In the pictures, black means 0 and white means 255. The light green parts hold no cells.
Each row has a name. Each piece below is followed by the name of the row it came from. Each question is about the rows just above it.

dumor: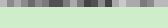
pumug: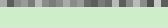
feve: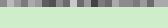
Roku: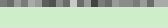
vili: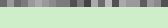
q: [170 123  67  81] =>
dumor
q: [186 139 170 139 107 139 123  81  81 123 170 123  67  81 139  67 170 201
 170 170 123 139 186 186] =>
dumor
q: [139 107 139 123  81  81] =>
dumor

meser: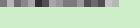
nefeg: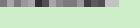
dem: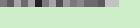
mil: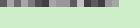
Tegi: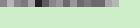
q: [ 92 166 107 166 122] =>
mil
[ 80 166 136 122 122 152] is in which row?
nefeg

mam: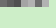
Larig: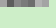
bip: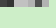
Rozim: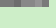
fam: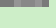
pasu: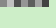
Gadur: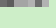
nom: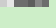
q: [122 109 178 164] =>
Larig
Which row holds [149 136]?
fam
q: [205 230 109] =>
nom

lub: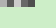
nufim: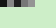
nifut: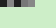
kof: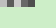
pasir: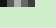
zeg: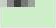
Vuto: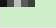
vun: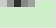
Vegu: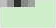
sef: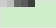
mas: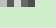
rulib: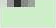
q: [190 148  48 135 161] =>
Vegu
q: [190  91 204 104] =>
kof
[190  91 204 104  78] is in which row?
kof
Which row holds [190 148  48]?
Vegu
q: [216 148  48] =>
rulib
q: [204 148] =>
vun

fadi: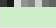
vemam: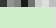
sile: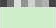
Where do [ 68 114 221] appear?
sile
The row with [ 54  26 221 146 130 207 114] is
fadi
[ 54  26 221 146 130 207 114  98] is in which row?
fadi
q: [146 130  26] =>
vemam
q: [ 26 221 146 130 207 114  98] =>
fadi
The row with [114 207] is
vemam
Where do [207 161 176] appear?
sile

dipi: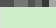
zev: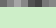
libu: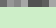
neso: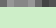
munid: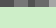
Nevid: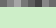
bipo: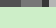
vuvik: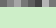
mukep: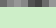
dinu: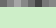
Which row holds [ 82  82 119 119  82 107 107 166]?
munid
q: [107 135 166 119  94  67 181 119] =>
vuvik
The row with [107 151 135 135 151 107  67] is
neso
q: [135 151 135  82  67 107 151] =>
mukep

